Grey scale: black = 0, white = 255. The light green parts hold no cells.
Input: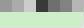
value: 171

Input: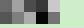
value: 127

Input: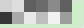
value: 169

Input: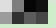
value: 48

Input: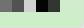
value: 82

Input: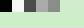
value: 246

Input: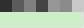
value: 91

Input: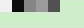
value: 13

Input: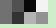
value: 51
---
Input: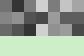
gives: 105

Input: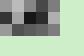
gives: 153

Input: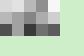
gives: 80

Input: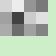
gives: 171

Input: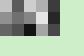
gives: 101

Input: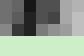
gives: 135
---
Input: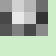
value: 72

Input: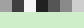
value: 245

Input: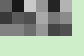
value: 110

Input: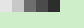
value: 110

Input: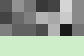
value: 97

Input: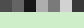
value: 24

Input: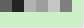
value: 178

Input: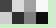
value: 127

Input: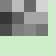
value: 136

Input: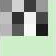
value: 248
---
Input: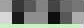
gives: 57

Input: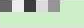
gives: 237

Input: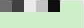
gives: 64

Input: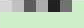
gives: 192

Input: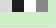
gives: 30

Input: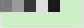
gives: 154

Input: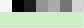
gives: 0

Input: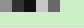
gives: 50
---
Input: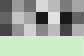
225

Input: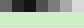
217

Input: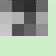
197

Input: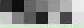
235

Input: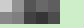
205

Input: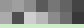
206

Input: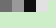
225

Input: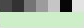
227

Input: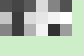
254

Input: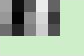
236
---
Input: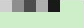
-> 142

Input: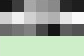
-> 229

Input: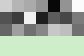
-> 208

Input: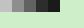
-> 98

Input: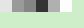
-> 176

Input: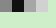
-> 135
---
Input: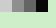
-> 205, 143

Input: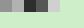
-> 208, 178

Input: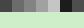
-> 197, 161

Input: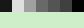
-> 223, 160

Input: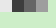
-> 232, 158

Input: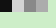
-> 211, 172

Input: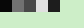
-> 224, 113

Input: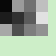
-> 225, 191

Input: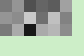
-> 201, 192

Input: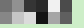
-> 241, 219
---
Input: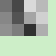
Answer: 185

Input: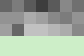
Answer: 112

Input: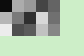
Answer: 100

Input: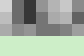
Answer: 138

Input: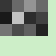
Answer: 105

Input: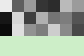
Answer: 155

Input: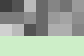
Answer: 154
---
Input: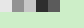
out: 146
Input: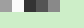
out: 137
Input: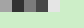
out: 123
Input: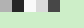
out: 178
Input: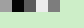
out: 125
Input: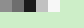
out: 142
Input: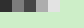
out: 124
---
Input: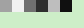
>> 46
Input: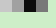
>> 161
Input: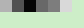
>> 104
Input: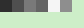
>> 100
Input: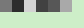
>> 65
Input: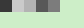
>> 179
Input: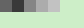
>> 133
